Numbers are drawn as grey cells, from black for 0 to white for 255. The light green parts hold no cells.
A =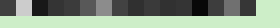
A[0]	63
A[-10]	140
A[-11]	88
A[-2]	112
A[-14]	24

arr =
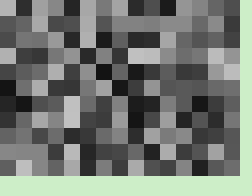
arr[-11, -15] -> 180
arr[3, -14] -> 62
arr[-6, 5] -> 119
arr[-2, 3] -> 60
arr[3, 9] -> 188
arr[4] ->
[69, 92, 108, 175, 63, 143, 19, 100, 25, 57, 92, 57, 62, 153, 188]
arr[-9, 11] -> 102
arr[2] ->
[75, 117, 114, 153, 40, 176, 27, 95, 41, 45, 166, 102, 84, 98, 66]
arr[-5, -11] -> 192
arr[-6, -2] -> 105
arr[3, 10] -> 139
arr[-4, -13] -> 167
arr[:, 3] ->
[135, 73, 153, 119, 175, 57, 91, 133, 108, 60, 99]
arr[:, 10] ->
[27, 138, 166, 139, 92, 85, 125, 158, 123, 172, 67]
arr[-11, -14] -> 46
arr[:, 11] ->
[149, 138, 102, 109, 57, 89, 89, 36, 137, 60, 132]
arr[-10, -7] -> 130
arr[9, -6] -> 34
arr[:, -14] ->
[46, 100, 117, 62, 92, 111, 21, 103, 115, 133, 190]
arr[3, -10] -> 41
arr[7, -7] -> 21
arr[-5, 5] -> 107
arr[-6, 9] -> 148
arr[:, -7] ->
[43, 130, 41, 192, 25, 61, 28, 21, 45, 104, 170]
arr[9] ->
[135, 133, 133, 60, 185, 38, 66, 71, 104, 34, 172, 60, 84, 162, 87]

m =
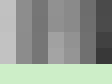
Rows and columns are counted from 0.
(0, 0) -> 193
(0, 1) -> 141
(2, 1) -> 140
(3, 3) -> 164
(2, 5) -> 112
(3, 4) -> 149
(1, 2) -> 117
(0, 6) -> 74

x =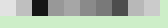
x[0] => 226
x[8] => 184
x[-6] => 166
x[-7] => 152

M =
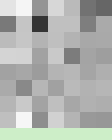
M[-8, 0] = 228
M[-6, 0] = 187
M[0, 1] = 245
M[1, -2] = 126
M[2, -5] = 179
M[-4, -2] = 165
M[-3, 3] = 161
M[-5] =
[212, 211, 162, 201, 124, 164, 158]
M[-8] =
[228, 245, 148, 215, 186, 114, 102]
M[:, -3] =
[186, 192, 179, 124, 183, 186, 167, 180]
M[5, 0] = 170
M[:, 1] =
[245, 197, 198, 211, 167, 137, 201, 246]
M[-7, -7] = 121
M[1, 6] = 170
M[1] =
[121, 197, 52, 192, 192, 126, 170]

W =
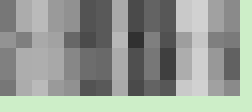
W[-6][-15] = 119
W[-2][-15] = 128
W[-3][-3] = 207
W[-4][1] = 127
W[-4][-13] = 169
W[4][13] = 152
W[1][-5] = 87
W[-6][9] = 99
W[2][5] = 75
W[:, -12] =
[154, 154, 162, 168, 168, 154]
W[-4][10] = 81
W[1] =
[119, 172, 186, 154, 145, 83, 89, 169, 74, 99, 87, 201, 209, 161, 138]
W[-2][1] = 173
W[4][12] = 207
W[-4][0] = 147
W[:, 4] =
[145, 145, 103, 135, 135, 145]
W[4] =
[128, 173, 174, 168, 135, 109, 105, 171, 79, 119, 63, 173, 207, 152, 97]
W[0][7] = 169
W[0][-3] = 209

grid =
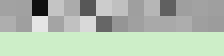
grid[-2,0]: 162
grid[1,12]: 159
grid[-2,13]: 159
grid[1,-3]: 173
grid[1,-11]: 164
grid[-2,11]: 159
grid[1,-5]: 169
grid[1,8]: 160
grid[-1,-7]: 149
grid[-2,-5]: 182
